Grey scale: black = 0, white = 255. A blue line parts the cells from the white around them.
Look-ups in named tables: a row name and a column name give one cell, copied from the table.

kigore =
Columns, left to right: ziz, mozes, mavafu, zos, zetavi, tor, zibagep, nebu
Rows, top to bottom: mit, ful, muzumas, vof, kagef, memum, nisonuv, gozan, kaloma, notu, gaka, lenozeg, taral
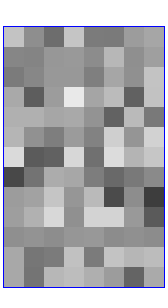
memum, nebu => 210
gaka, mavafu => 141
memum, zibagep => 149
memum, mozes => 145
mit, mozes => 142
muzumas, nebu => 195
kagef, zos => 169
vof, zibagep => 97
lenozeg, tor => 195
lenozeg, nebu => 188
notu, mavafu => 216
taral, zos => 189
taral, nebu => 170
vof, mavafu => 156
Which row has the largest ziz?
nisonuv

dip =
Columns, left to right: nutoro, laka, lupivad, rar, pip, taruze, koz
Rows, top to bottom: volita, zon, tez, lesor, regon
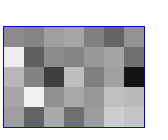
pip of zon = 152
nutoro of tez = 183
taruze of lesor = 191
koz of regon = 196
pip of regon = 156
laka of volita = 132
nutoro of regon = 158
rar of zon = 132
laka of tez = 131
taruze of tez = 161
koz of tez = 20
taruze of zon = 164
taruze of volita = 100
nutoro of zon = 237
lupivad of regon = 169
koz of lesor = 186
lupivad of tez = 62
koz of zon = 112
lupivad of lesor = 145
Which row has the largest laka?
lesor

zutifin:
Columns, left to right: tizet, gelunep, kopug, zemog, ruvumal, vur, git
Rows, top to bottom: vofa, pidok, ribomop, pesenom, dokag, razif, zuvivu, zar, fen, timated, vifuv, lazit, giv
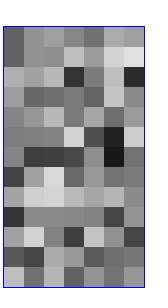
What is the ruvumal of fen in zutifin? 166
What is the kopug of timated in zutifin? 138
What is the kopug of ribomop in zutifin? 184
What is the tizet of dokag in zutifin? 132
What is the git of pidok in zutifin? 225
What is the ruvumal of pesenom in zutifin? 99
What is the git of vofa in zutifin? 159
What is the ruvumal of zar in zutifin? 152
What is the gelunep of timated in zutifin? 138
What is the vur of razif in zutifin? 34

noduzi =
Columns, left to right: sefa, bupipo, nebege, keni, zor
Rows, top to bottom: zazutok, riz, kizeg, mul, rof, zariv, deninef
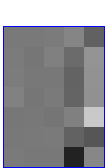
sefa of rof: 119
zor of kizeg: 146
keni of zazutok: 133
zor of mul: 145
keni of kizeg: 99
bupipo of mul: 118
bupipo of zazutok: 121
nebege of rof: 117
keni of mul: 100
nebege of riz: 128
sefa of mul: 129
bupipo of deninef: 120
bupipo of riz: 118
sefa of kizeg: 124
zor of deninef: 135
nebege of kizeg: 120
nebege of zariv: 122
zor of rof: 201
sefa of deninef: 122

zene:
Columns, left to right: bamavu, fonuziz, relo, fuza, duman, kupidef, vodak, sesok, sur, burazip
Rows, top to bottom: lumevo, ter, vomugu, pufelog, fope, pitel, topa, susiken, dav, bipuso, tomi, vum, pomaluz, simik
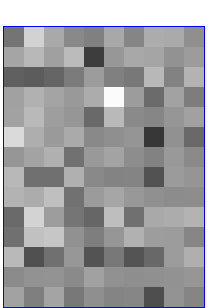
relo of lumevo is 169
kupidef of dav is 166
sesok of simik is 78
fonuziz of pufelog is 177
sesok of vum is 104
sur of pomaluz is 146

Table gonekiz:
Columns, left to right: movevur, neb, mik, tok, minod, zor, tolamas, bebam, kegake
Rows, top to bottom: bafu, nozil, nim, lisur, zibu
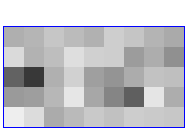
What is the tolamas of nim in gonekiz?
172
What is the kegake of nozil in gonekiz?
144
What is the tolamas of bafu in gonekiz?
197
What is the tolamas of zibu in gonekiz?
205
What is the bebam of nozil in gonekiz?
173
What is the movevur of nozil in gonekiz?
218
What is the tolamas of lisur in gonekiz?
95
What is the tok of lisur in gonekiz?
230
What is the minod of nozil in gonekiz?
208
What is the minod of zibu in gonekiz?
201
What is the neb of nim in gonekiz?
56
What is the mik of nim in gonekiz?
176
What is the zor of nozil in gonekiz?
206

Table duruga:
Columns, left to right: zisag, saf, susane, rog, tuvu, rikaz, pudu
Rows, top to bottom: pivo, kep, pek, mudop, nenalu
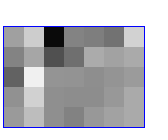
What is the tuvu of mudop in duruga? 141
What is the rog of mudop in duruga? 141
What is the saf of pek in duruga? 240
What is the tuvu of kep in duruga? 171
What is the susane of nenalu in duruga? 143
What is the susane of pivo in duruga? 10
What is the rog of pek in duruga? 147

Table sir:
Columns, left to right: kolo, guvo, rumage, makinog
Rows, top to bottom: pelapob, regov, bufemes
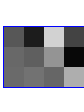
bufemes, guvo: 114
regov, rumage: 148
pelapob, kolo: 87
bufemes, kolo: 106
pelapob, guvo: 28
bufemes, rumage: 102
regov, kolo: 104
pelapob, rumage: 210
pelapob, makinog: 67
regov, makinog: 8
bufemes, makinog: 174
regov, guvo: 95
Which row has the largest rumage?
pelapob

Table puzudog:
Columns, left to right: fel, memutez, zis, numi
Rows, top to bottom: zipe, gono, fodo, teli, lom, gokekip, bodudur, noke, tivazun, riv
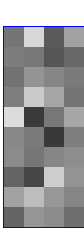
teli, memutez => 202
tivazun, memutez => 189
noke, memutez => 71
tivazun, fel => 161
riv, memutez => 149
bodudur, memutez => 118

